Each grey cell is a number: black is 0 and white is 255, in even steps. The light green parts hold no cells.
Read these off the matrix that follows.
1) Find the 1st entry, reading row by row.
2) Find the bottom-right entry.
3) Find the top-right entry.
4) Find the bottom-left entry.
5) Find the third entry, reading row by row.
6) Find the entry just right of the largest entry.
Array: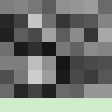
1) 126
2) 150
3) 106
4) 106
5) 120
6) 156

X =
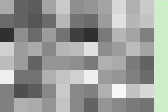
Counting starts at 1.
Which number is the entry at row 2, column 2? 99
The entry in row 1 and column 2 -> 99
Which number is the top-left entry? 170
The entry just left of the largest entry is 176
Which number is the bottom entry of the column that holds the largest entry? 136
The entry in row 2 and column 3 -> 85
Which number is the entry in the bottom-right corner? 115
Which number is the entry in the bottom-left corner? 128
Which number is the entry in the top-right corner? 202
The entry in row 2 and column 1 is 107
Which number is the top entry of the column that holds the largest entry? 216
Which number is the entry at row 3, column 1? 48
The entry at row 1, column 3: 92

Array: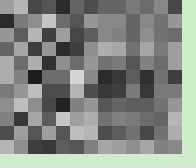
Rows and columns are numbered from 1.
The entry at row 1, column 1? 158
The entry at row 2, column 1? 43
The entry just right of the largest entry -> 136
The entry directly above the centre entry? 150
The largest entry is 213
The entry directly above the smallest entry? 173
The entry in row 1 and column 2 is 181
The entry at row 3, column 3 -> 181
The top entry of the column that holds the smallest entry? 71
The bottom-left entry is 181
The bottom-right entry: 136
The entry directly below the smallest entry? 189
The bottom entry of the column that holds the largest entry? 85
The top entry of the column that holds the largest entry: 101
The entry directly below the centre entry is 77
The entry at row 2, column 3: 142
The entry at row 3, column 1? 150
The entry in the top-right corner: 71
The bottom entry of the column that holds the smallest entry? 63
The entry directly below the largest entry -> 181

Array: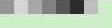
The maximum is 212
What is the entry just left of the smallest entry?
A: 86
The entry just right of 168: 128

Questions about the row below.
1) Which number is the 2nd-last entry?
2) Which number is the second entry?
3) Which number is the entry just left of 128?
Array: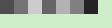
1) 128
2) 115
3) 178
